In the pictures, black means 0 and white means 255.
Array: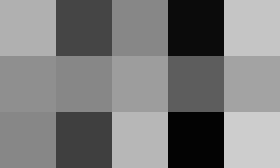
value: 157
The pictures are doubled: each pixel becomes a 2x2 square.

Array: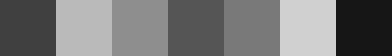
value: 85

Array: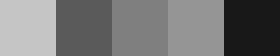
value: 127

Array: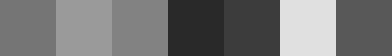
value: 41

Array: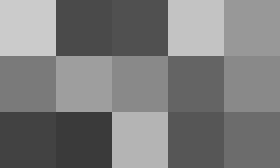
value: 137

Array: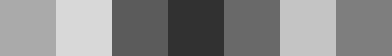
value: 50
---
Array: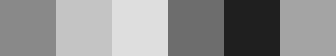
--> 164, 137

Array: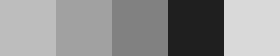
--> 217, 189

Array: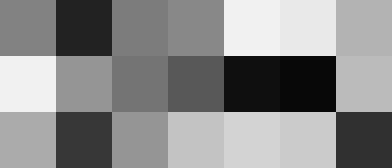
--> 179, 171

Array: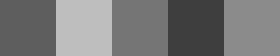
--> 141, 94

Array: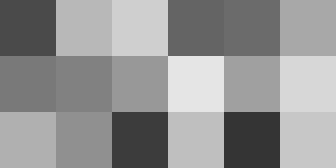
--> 168, 176

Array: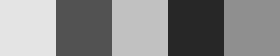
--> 143, 228

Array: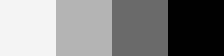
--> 1, 244

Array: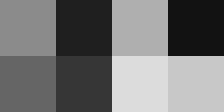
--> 18, 101
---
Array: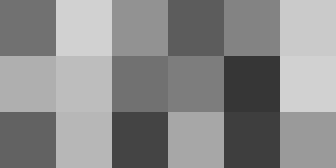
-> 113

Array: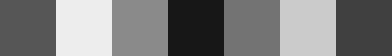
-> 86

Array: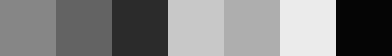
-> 134

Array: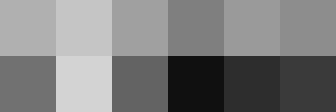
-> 176

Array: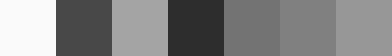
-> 249

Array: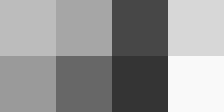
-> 188
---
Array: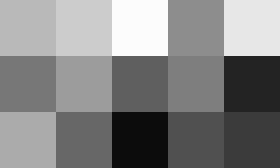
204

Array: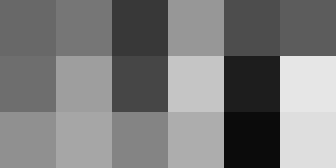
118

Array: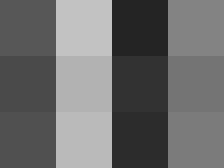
194

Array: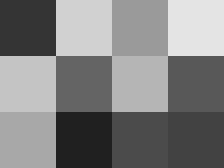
209

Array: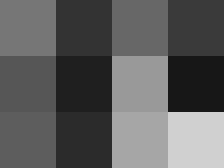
51

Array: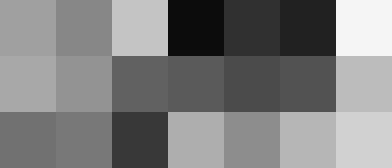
135

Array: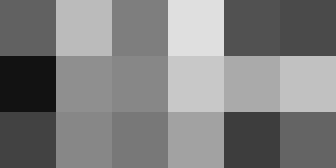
186

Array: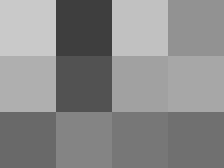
62

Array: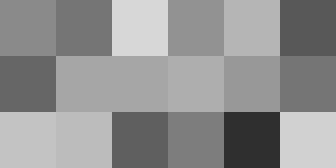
117
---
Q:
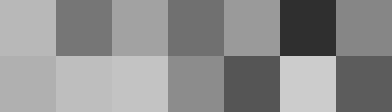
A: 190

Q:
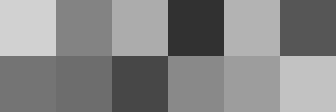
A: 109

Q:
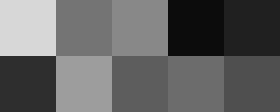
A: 157

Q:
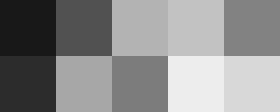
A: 167

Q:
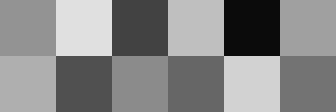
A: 80

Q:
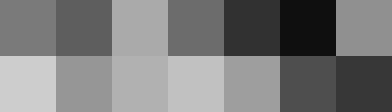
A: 150
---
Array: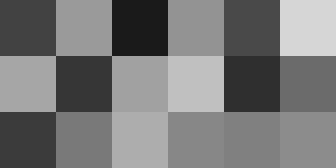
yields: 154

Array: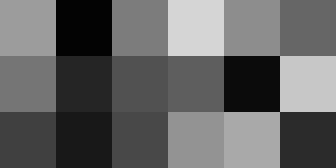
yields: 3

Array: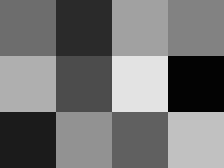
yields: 42

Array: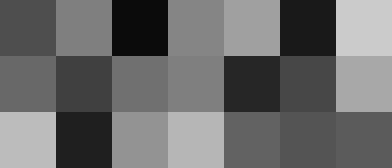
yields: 127

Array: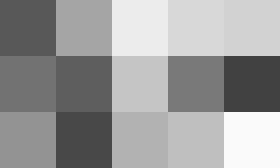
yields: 165

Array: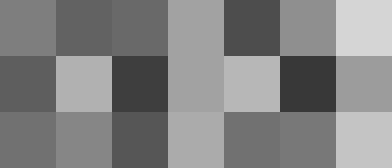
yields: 99

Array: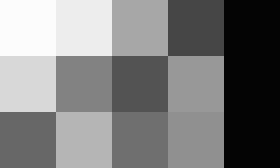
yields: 237

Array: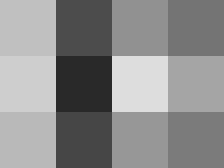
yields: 76
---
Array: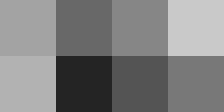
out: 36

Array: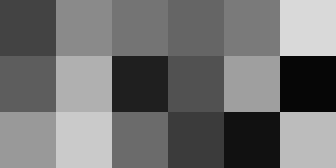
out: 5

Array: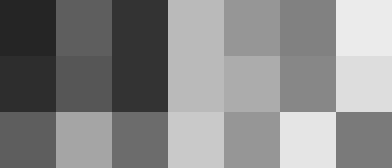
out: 37

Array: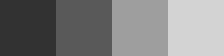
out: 50

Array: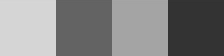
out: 51

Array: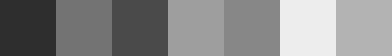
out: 46

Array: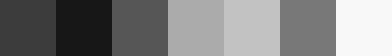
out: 23
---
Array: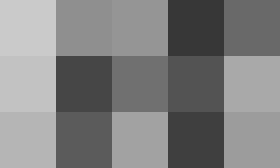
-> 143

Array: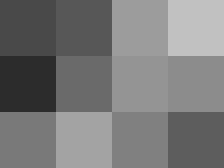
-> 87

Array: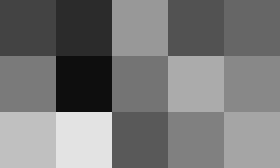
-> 43

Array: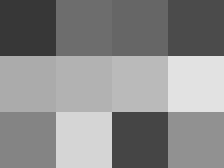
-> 109

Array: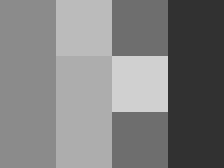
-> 187

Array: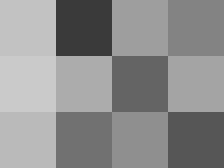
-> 58

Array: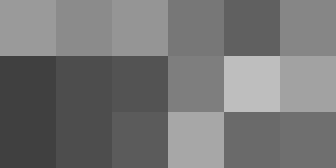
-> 140

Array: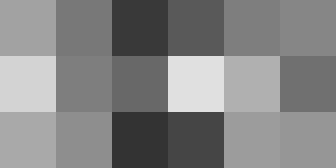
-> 120
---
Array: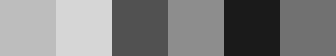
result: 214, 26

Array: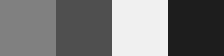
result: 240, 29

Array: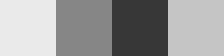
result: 234, 55

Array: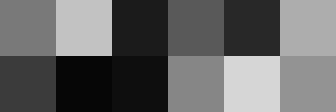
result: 214, 7

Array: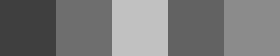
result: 193, 63

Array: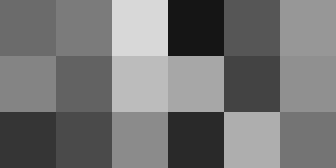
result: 215, 21
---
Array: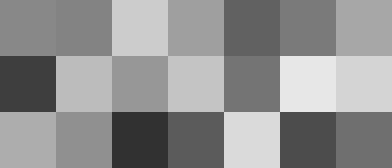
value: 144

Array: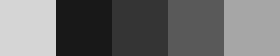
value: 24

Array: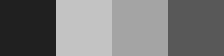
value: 195

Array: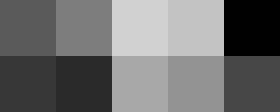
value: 42

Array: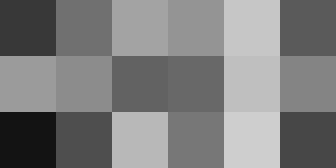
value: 78

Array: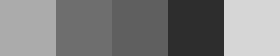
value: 110
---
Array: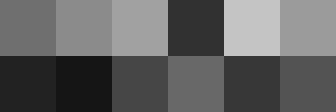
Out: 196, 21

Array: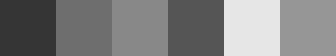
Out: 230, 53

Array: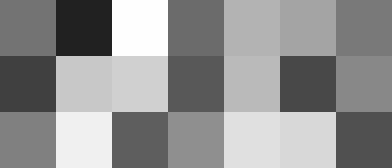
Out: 254, 33

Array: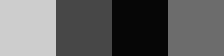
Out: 205, 6

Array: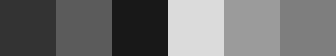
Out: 219, 24

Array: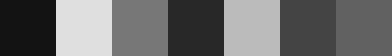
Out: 223, 19

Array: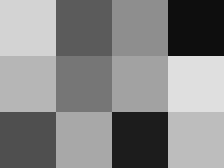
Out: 223, 14
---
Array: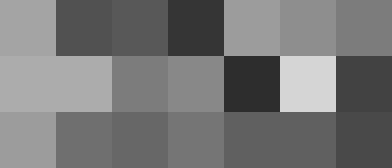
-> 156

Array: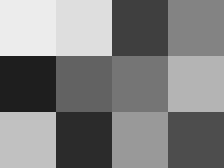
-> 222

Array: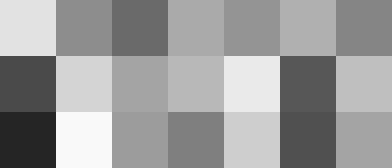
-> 148

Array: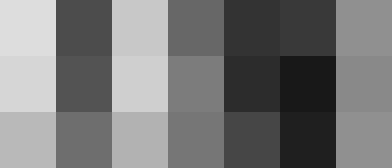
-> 51

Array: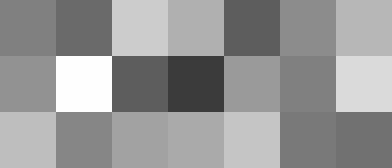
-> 93

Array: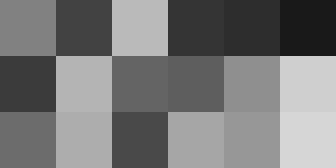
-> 52
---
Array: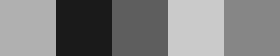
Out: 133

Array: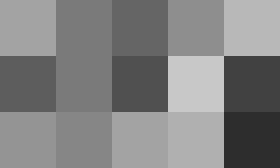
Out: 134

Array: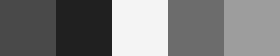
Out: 108

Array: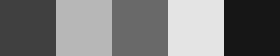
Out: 105

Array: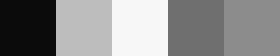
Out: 140

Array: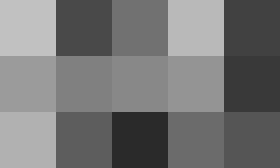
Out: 113

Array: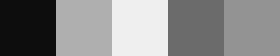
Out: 148

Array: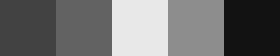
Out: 98

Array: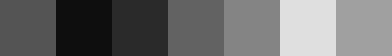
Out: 98
